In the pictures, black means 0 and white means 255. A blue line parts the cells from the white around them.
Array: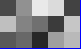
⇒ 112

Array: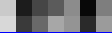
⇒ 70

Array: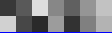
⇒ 221

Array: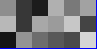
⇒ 168

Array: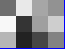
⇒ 159

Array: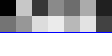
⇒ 54

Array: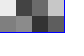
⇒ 107

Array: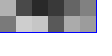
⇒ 41
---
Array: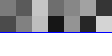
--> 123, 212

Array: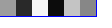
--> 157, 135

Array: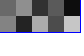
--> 105, 198

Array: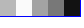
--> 184, 18

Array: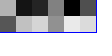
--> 179, 219

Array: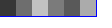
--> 55, 171
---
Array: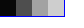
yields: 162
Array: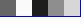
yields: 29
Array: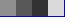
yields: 50
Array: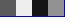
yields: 21
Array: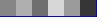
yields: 111
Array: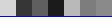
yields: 95
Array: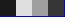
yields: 159
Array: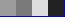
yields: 221
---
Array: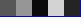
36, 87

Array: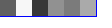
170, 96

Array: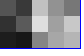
119, 29

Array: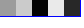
40, 156

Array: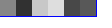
88, 134

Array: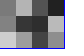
33, 206

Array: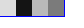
123, 221

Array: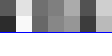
207, 44
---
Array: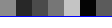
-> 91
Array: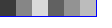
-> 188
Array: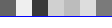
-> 122
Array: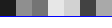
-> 169
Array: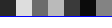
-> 131
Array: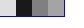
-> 164
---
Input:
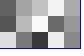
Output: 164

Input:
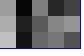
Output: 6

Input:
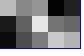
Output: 136

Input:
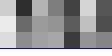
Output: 46

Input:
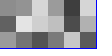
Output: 147

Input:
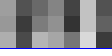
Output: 82

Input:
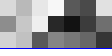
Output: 185

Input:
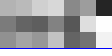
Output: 186

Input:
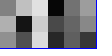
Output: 192

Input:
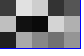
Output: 225
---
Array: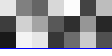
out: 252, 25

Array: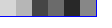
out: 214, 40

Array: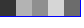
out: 214, 52

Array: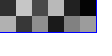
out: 198, 4

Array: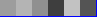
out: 194, 62

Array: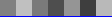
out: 192, 62

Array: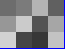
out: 210, 55
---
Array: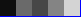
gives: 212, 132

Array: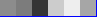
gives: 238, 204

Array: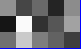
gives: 250, 202

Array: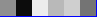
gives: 237, 207

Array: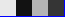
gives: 233, 180

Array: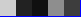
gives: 207, 142

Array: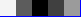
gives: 244, 155

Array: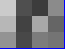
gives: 203, 183
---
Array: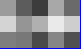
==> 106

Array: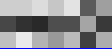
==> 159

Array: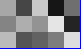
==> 111

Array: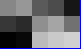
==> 22

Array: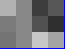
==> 87

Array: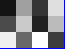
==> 223
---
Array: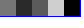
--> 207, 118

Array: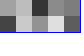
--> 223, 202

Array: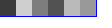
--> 207, 186

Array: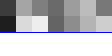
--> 238, 218

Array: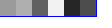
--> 242, 175

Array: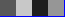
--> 200, 150
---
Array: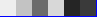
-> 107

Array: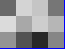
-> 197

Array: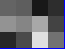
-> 24

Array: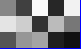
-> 250

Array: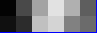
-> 163

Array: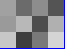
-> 141

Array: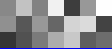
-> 130
